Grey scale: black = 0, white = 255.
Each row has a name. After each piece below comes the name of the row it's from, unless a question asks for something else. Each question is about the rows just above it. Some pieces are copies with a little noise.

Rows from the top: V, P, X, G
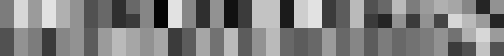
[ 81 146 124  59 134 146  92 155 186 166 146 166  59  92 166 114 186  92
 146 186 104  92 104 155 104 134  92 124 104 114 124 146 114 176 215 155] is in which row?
X
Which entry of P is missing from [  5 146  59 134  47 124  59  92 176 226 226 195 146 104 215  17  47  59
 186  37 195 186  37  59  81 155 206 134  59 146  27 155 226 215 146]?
[69]
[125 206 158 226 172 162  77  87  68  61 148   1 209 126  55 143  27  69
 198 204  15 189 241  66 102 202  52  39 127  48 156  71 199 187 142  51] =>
P

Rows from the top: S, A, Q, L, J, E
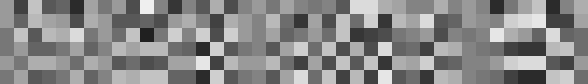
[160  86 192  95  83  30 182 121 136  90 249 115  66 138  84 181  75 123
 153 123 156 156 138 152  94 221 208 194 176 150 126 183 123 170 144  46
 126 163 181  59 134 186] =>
S
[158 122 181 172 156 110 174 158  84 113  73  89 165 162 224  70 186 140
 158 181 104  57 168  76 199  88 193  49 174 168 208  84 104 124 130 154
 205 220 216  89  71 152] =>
J
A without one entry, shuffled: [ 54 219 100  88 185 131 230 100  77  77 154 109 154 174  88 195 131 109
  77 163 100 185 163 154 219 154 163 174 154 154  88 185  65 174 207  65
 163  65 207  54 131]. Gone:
[142]

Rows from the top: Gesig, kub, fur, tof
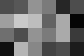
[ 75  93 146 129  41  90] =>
Gesig
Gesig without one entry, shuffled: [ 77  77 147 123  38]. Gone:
[87]
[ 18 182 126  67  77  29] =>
tof

